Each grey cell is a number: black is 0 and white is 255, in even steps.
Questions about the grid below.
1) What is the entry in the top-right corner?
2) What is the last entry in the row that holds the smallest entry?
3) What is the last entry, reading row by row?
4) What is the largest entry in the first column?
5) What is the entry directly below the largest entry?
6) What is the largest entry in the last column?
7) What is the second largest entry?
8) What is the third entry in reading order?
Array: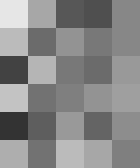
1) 135
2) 141
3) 127
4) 230
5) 187
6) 159
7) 195
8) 87

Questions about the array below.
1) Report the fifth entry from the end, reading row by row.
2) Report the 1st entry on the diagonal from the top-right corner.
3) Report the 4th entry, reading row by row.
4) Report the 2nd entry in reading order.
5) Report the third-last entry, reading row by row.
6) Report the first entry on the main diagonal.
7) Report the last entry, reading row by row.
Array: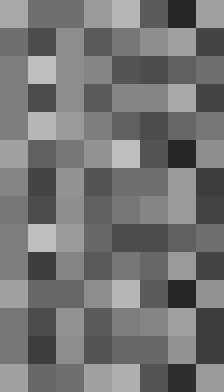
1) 160
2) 160
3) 154
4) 111
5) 84
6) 168
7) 154

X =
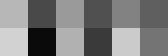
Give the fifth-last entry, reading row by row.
10
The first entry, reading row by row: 183
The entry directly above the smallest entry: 73
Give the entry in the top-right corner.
95

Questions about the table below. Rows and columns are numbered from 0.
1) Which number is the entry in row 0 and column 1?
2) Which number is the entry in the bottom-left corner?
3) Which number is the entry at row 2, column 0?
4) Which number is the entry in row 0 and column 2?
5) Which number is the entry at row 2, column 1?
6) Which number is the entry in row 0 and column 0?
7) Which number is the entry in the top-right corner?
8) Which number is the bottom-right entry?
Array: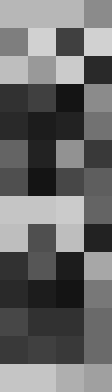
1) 183
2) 197
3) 190
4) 183
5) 153
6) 183
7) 139
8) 160

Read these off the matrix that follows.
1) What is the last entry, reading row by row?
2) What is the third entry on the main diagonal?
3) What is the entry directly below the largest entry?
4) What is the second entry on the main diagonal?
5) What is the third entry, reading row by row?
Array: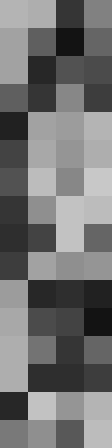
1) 188
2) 82
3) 188
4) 95
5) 53

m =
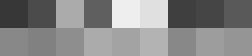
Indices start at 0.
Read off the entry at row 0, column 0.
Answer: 55
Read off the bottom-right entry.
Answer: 149
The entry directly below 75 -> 129
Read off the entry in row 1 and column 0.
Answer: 136

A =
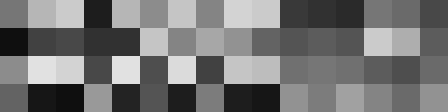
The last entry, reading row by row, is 146
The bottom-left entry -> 99
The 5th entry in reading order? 182
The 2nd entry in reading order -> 182
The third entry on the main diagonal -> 211
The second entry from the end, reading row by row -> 106
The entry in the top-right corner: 72
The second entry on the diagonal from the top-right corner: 174
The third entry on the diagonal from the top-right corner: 92
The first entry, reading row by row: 118
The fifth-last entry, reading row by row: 124

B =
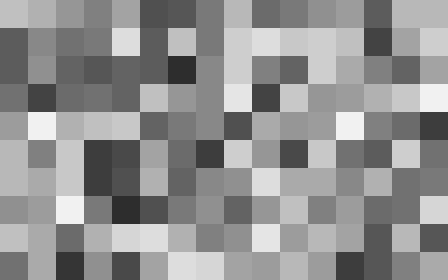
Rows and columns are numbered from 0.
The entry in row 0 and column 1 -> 177
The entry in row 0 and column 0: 192
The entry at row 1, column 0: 92
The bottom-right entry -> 170
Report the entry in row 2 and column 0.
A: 92
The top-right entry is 184
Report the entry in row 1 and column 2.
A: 113
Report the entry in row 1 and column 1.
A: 136
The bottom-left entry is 113
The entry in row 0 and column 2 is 150

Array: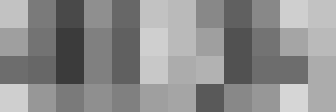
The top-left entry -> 194
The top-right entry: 194
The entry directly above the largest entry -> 109
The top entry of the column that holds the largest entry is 207
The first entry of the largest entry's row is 207
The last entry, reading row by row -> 172
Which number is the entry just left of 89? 165
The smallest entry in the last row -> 89
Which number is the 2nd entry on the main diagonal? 115
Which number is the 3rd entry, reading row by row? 73
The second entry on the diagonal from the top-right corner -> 165
